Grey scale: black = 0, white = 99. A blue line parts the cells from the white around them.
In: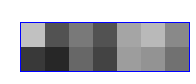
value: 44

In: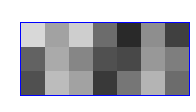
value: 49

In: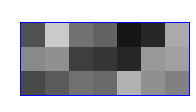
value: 62

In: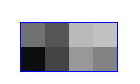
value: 51

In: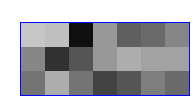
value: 63

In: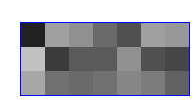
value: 27

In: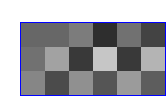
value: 70

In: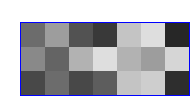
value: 83

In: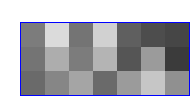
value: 23
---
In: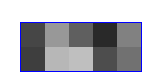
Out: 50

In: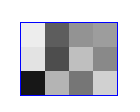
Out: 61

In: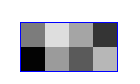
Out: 20

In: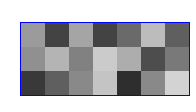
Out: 37

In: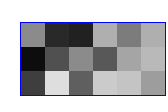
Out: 68

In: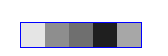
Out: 65

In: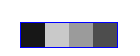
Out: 30

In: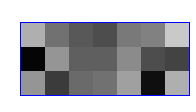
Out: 78

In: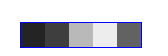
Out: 38
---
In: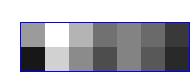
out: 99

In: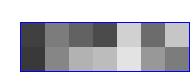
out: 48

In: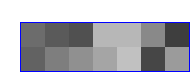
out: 35

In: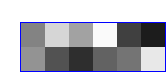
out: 83

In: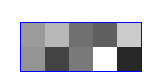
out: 71

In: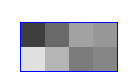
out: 41

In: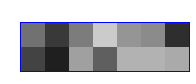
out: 22
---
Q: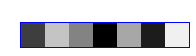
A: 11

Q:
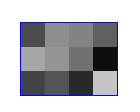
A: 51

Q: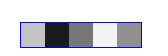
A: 94

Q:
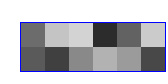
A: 38

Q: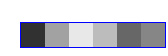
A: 40

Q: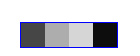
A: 83
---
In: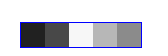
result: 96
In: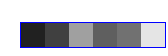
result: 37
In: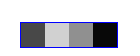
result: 81
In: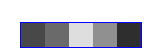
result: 86
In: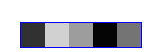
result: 61
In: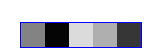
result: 85
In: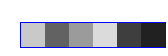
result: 85
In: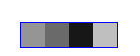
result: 41
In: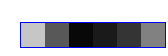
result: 10
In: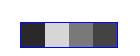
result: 83
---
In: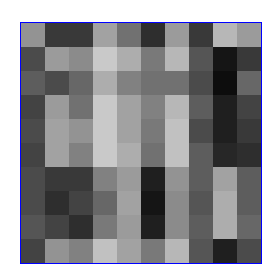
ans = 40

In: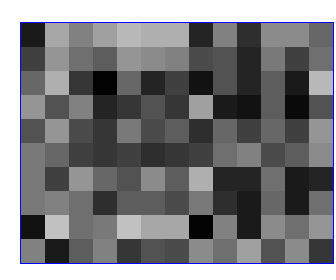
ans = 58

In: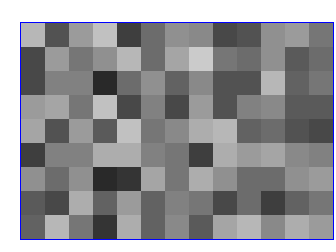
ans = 46

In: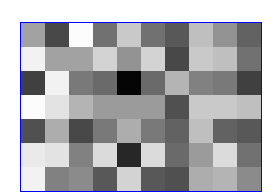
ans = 44

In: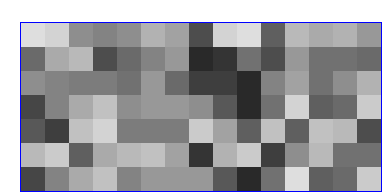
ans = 44
